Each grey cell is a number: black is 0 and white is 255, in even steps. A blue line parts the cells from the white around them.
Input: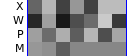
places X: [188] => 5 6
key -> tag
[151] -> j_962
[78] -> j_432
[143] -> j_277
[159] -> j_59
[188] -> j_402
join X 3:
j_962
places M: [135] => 3 4 5 6
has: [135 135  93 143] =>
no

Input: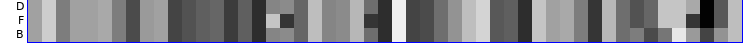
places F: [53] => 18 24 40 47
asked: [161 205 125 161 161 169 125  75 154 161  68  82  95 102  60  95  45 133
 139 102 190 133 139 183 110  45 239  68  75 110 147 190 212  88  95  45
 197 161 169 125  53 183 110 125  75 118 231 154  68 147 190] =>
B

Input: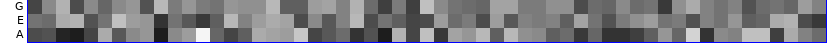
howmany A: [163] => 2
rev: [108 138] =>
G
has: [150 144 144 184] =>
yes
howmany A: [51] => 4

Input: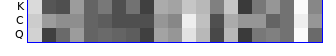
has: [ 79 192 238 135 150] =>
no
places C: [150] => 9 15 16 20

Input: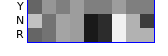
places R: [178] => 7 8
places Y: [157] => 3 6
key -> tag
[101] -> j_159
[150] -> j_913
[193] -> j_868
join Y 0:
j_159

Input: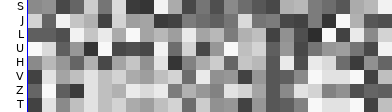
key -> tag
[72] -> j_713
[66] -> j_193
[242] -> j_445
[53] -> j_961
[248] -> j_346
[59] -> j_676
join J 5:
j_193
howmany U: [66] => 0
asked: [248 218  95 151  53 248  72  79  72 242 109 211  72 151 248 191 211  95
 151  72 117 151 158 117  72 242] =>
U
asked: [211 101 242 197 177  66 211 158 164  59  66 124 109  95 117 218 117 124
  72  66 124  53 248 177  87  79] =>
J
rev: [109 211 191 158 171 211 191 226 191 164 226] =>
V
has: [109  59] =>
yes
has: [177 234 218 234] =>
yes

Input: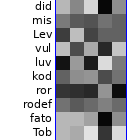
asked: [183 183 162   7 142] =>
fato
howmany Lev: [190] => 1
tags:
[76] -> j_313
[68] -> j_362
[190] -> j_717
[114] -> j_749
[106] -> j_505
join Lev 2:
j_362
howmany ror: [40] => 1
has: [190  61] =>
no
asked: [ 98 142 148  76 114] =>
kod

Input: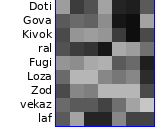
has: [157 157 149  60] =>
no
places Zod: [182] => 3 4 5
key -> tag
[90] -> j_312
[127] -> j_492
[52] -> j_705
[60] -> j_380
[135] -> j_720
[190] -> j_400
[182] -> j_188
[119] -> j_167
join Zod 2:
j_492
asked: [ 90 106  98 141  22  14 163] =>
Gova
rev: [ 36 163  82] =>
Doti

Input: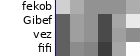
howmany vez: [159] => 2
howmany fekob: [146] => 3
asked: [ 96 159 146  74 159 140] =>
vez

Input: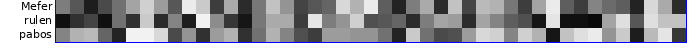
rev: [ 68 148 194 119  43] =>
Mefer
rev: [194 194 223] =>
rulen
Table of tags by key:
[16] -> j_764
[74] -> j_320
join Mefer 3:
j_320
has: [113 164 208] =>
yes
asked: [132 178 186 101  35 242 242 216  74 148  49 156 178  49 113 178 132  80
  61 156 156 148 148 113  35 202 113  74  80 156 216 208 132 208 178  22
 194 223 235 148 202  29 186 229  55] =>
pabos
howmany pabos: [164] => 0
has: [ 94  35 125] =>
yes

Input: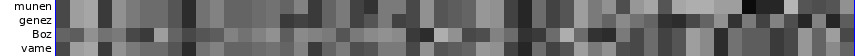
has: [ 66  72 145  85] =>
yes
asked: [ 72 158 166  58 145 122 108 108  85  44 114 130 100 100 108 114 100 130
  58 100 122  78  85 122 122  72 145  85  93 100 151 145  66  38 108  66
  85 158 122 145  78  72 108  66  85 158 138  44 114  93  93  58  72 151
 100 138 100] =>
vame
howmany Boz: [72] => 6
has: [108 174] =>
yes
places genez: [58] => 3 16 18

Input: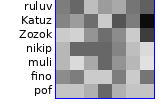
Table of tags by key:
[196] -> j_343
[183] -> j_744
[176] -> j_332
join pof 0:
j_343
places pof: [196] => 0 1 5 6
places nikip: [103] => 1 2 3
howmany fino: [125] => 2
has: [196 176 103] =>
yes
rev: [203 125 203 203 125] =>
fino

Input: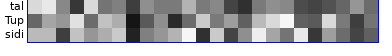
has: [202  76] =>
no
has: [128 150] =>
yes
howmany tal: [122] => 4

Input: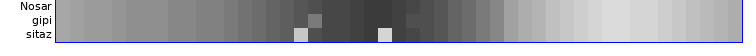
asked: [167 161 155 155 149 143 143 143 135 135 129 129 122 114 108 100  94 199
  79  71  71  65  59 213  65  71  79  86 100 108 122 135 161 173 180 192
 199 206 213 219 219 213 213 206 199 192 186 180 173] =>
sitaz
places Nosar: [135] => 8 9 31

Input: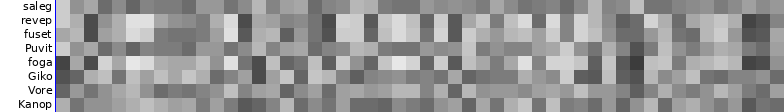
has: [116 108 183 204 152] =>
yes
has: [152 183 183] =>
no
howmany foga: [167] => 6
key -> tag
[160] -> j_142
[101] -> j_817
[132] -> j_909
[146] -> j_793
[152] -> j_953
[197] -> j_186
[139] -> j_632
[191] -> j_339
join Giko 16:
j_186
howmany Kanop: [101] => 4

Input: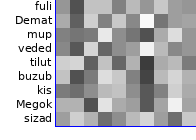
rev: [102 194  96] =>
tilut
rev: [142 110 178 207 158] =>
sizad
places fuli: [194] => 2 3
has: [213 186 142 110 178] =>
no
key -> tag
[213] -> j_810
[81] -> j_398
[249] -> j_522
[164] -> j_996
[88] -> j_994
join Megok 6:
j_994

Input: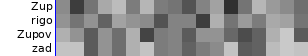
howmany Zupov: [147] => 4
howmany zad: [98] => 2
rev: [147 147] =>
Zupov
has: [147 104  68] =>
no
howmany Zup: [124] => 2
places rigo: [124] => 14

